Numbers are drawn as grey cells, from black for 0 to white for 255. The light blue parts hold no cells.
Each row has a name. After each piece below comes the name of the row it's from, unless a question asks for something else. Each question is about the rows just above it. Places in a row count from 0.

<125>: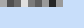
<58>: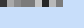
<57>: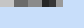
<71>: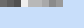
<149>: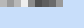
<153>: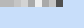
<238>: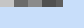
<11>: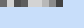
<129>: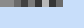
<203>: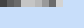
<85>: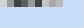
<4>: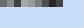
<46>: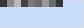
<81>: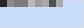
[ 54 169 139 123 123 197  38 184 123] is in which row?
<58>
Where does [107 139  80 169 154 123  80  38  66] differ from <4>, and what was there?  2, [66]
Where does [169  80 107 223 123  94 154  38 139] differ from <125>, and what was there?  8, [154]
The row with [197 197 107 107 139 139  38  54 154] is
<57>
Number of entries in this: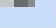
5
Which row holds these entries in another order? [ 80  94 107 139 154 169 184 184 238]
<71>
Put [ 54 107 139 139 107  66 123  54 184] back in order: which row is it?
<129>

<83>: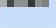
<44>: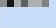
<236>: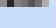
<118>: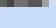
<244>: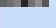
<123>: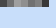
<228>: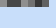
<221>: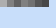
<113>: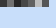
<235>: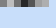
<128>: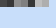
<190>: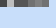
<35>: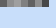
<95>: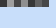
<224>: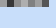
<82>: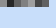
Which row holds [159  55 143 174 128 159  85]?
<224>
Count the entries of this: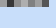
7
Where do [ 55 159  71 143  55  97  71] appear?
<95>
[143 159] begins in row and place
<35>, 1
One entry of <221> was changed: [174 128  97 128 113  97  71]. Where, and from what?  5, [85]
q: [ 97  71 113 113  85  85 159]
<118>

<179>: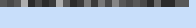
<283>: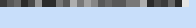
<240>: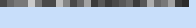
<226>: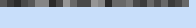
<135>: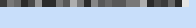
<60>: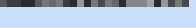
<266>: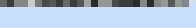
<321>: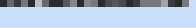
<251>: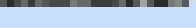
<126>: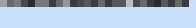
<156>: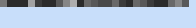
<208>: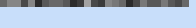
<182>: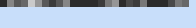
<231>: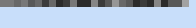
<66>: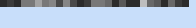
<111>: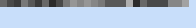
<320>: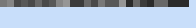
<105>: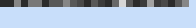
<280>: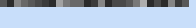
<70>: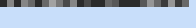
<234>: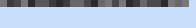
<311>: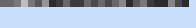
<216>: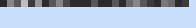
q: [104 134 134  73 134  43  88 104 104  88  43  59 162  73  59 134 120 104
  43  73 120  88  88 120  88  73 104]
<208>
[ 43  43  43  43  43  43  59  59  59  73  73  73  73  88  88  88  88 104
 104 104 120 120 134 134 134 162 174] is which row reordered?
<280>
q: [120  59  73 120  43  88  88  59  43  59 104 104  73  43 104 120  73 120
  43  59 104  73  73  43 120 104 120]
<234>
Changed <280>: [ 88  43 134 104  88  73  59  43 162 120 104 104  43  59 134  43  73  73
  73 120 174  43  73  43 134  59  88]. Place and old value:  18, [88]
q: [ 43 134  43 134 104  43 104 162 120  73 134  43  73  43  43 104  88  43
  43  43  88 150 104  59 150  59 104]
<70>
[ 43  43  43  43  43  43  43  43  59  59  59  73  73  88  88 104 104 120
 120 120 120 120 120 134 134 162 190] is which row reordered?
<321>
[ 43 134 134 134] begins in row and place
<60>, 17

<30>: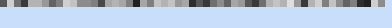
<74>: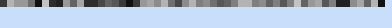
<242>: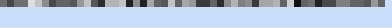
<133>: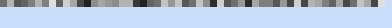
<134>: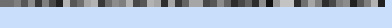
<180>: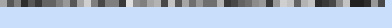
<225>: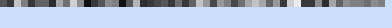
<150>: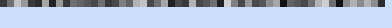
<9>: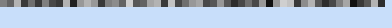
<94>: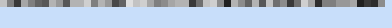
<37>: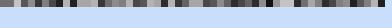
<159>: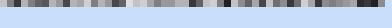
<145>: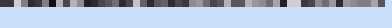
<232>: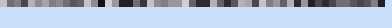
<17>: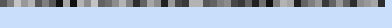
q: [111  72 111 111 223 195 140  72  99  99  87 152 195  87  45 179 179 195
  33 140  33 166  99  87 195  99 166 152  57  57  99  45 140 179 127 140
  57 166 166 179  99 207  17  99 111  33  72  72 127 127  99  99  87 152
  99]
<242>
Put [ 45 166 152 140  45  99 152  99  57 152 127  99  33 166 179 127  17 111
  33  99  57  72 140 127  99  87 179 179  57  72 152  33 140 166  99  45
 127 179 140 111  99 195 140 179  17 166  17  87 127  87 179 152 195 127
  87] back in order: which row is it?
<17>
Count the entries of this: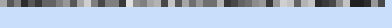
55
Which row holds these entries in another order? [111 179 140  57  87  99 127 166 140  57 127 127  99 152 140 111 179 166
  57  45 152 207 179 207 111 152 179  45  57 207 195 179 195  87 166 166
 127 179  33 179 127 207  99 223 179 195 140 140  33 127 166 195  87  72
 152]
<94>

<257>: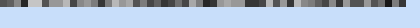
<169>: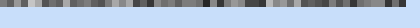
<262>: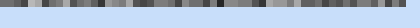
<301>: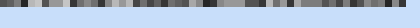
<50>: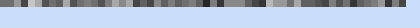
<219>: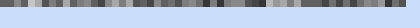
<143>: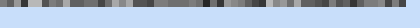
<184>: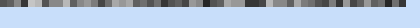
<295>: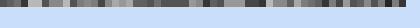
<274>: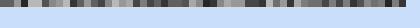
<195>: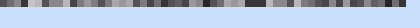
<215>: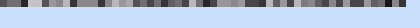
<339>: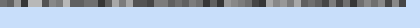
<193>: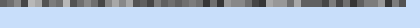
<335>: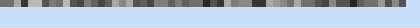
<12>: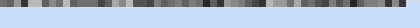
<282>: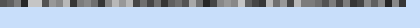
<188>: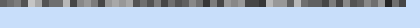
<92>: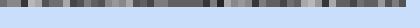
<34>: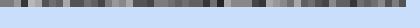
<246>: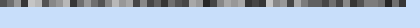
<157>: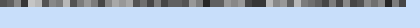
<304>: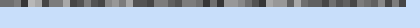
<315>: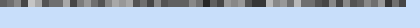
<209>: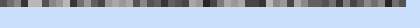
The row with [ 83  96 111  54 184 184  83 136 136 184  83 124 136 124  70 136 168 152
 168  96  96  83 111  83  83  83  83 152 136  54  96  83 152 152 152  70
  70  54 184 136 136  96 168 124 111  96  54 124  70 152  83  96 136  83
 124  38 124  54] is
<295>
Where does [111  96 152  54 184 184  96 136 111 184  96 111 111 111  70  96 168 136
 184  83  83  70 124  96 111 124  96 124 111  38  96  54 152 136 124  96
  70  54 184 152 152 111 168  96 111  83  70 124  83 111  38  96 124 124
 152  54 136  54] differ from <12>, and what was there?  54, [136]
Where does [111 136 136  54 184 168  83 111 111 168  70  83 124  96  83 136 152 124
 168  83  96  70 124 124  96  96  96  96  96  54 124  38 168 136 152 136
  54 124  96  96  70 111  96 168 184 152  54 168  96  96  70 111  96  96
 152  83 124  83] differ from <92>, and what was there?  17, [136]
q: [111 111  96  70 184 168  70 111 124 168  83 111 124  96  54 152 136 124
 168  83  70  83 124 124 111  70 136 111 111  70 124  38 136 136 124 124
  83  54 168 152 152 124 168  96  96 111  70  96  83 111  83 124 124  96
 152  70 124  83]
<262>
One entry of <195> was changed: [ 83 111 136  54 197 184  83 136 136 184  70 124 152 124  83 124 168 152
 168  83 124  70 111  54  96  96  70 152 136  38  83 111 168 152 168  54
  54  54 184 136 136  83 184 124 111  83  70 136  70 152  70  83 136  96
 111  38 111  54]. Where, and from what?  24, [83]
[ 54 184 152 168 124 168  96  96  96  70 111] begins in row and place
<219>, 37

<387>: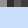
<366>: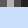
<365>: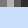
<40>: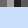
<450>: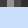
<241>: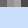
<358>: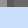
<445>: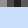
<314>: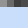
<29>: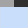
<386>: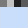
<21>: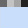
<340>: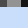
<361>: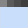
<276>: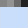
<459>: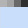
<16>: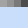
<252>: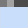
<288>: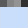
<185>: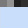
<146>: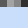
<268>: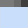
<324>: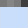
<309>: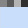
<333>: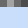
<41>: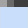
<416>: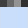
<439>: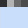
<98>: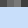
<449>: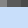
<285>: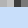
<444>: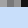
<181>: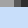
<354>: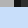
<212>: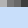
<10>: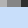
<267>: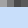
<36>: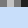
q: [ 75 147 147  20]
<340>
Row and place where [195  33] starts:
<386>, 1
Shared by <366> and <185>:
[33]
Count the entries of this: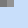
2

